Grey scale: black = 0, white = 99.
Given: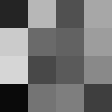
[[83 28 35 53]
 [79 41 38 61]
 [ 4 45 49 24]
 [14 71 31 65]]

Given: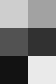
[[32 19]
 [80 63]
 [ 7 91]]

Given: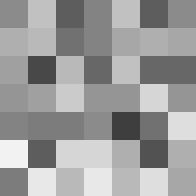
[[62 28 72 40 75 40 40]
 [94 36 83 83 68 32 68]
 [51 48 48 54 24 44 86]
 [58 62 79 58 58 83 58]
 [68 72 44 51 65 68 65]
 [54 75 36 51 75 36 54]
 [48 90 72 90 72 86 65]]

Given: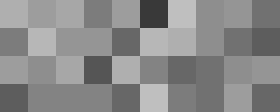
[[36 51 51 51 40 74 48 44 61 40]
 [61 55 65 33 68 51 40 44 55 58]
 [68 61 65 48 61 22 74 55 58 44]
 [48 71 58 58 40 71 68 55 44 36]]

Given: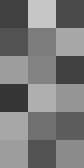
[[61 32 54]
 [65 44 36]
 [32 48 65]
 [61 51 25]
 [21 68 58]
 [25 77 29]]

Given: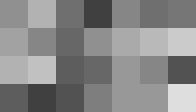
[[36 25 32 49 59 59 86]
 [63 52 40 56 66 72 79]
 [56 69 43 25 52 43 46]
 [69 75 36 40 59 52 32]]

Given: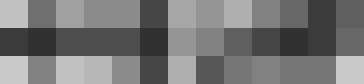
[[23 19 30 30 30 19 58 50 37 27 19 23 40]
 [75 43 62 54 54 27 65 58 68 50 40 23 37]
 [78 50 75 71 54 27 68 34 46 50 46 46 78]]

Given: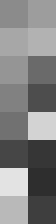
[[88 18]
 [27 21]
 [72 24]
 [50 30]
 [58 41]
 [54 61]
 [65 69]
 [44 82]]

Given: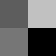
[[46  0]
 [36 75]]
